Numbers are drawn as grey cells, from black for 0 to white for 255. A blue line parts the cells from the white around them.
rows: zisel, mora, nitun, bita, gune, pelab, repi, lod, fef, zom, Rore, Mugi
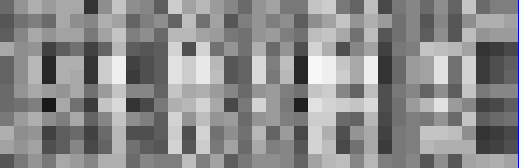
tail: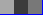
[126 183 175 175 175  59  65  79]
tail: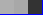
[204 239  59  79  93 225 204 232 189  86  99 217 120 183  39 247 239 204
 168 239  51 106 155 162 225 113 211  59  79  99]
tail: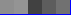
[ 65  99 183  93  86  93 211  79 211 113 148 113 175 106 148  79 211 175
  79 134 162  65 120 126 196 189 183 162  51  59  72]
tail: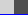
[211 113 148 113 175 106 148  79 211 175  79 134 162  65 120 126 196 189
 183 162  51  59  72]

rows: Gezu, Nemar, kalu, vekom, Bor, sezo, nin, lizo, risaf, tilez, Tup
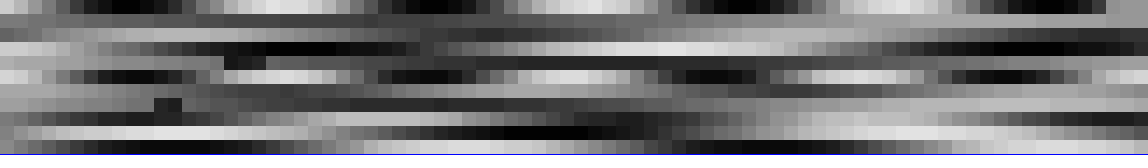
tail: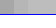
[197 189 189 189 182 175 159 145 137 122 107  92  76  70  51  43  37  29
  29  29  37]
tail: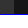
[ 10   2   2  10  29  58 145 151 151]
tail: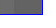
[ 92  92  92  84  84  84  76  76  70  70  70  70  64  64  64  64  64  64
  58  64  64  64  64  70  70  76  76  76  76  84  84  92  92  99  99  99
 107 107 107 114 114 122 122 129 129 137 137 137 145 145 145 151 151 159
 159 159 159 167 167 167 167 167 167 167 167 167 159 159 159 159 159 151
 151 151]
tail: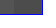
[ 70  70  70  70  64  64  64  64  64  64  58  64  64  64  64  70  70  76
  76  76  76  84  84  92  92  99  99  99 107 107 107 114 114 122 122 129
 129 137 137 137 145 145 145 151 151 159 159 159 159 167 167 167 167 167
 167 167 167 167 159 159 159 159 159 151 151 151]

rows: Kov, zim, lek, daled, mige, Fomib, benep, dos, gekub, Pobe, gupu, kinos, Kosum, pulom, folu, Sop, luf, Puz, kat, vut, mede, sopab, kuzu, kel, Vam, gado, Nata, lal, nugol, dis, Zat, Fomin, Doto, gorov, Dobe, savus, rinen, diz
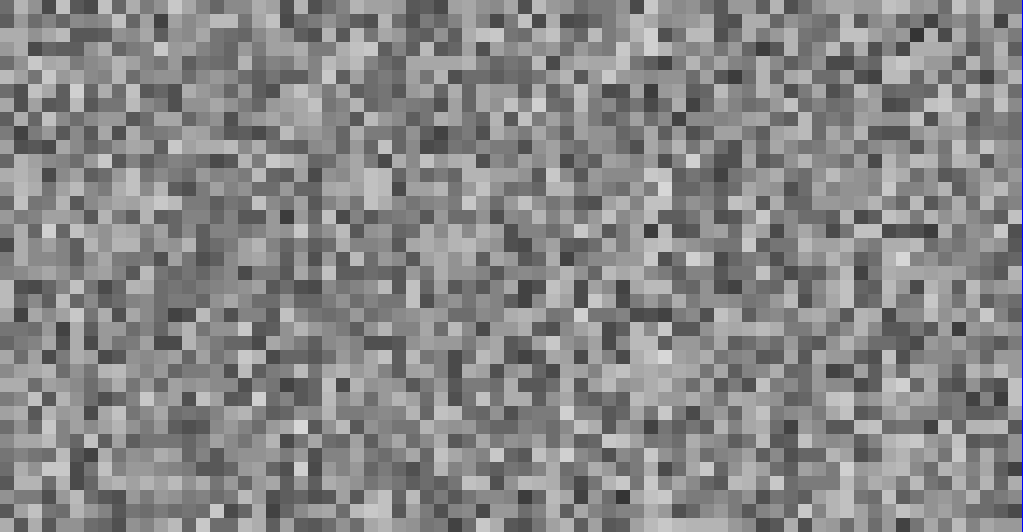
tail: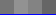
[193 180  88 173 102 102 153 153 146 153 180 131 102 186  88 123 173 109
 186 117 131]
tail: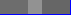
[123 146 109 131 117 117 193  80 131 146 117 146 131  94  66 138 186 161
  74 200 167  74 123 153 123 173 123 146 146 138 117 123 153 186  80 131
 167 193  94 109 180 117 123 200 153 117 173  94 123 109]

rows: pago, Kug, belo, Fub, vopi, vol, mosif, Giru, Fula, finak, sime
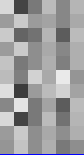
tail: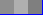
[175]
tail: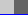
[114 181  92 187]
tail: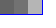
[ 92 187]

